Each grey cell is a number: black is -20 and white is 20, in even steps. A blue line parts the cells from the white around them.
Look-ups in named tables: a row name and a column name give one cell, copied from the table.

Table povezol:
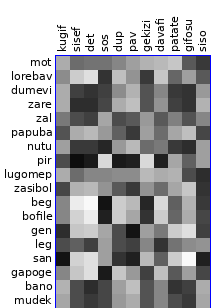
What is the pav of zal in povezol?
-6
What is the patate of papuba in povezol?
6
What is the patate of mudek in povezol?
-8
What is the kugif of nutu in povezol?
5
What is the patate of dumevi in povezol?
-11
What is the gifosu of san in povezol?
19
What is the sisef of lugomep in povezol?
-3
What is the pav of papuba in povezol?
-11
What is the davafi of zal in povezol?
-6
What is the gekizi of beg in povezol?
-14
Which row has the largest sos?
pir

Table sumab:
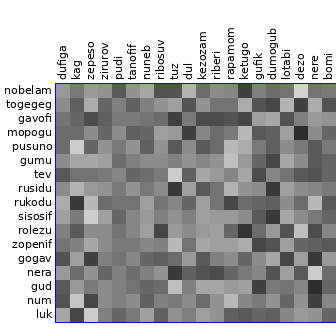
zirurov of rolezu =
2
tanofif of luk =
-1
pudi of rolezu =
-2
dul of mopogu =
-10
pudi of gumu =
-3
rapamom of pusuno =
9
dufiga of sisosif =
5
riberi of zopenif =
5
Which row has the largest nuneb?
nobelam

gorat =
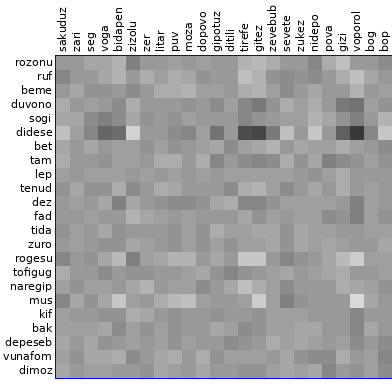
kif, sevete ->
5
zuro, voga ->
3
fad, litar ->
5
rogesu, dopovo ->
4
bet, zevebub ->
8
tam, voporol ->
3
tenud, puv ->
6
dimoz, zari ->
4
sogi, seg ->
2
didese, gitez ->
-9
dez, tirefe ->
1
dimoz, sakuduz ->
6
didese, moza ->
1
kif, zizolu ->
7
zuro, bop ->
6
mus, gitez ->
12
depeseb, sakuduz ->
6
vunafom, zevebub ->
4
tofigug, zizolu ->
3

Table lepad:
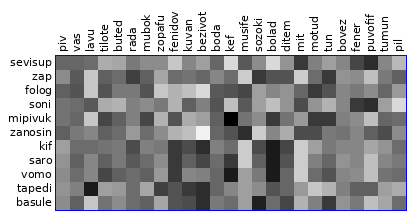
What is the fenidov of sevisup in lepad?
11
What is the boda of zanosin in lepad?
-4
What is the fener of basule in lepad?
-1
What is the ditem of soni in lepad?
3
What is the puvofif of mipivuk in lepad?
10
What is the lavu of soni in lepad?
-6
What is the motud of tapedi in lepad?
11
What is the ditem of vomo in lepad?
-4
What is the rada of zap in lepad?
-10
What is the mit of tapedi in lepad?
4
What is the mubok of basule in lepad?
-5
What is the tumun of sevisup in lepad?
1
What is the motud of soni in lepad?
3
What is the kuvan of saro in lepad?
-5
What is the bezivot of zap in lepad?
-4
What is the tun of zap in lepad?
-11
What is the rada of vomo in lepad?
-3
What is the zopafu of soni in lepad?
-1

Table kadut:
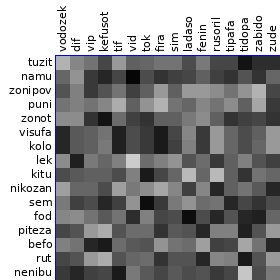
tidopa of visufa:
-8
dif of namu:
3
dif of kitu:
-6
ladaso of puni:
-4
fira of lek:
0
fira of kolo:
-16
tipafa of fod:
-7
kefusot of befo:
-16
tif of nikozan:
5
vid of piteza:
-3
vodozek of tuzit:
8
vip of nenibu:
-10
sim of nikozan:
1
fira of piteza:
-12
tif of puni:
7
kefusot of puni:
1

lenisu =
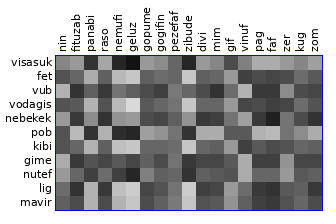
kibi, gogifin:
-4
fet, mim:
-4
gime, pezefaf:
-2
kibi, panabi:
8
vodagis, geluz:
14
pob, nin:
-7
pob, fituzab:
9
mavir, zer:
-7

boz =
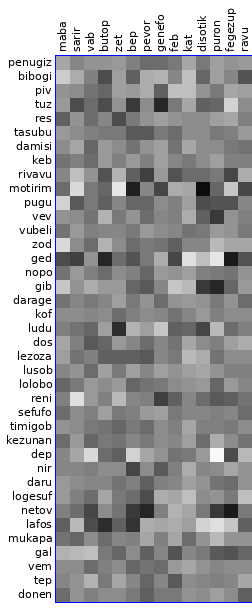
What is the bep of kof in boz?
0
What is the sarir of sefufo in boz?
2
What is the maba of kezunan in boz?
-3
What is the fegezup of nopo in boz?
-2
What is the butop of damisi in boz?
4
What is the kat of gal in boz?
1
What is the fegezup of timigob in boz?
-1
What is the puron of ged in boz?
16
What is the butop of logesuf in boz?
6
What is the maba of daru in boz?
4
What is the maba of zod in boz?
14
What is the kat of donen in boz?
3
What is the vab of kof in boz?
1
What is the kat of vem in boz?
6
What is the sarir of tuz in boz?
-8
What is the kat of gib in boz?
9
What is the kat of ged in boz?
15
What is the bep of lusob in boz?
5
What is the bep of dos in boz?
1
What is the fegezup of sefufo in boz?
1
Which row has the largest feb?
gib

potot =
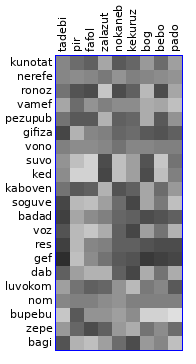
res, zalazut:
0
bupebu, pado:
15
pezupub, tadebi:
-2
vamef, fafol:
3
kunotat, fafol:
-5
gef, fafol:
2
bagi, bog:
4
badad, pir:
6
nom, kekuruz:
0
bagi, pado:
10
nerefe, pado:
3
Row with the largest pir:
ked

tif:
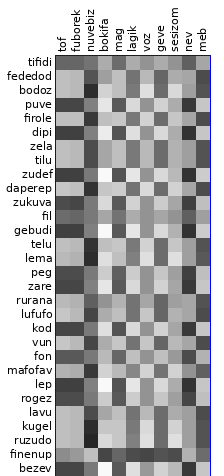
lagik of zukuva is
13
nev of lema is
5
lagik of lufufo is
-2
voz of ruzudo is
15
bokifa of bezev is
19
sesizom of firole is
11
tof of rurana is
9
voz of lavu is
9
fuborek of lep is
-10
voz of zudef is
3
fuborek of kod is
-9
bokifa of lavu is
6
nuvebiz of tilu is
-8
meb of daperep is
-8
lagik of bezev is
15
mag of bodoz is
10
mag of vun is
11
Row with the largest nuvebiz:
finenup

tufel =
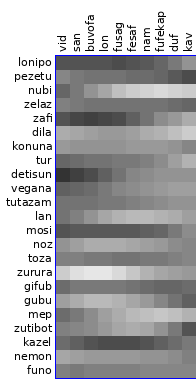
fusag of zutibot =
6
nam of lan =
9
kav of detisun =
3
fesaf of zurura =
11
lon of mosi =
-6
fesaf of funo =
0
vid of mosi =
-7
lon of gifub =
-1
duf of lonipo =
-1
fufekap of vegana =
4
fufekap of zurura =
6
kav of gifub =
-3
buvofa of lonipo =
-7

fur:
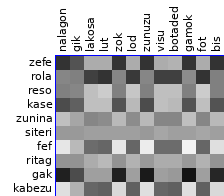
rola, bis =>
0
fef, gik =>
9
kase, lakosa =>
10
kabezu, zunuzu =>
15
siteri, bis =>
5
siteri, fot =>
6
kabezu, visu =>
-4
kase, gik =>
-5

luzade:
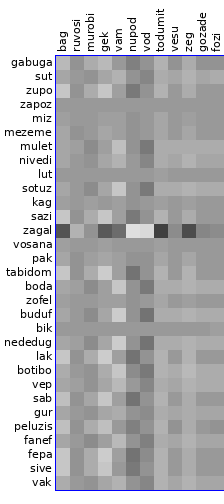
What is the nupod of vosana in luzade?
4
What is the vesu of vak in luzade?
6
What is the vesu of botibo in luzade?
7
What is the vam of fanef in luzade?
9
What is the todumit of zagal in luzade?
-10
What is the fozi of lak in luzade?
4
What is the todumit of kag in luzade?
5
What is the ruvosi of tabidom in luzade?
3
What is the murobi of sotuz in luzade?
2
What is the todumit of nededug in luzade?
7
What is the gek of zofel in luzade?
5
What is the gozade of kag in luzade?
4
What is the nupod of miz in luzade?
3
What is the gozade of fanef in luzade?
6
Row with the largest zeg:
botibo

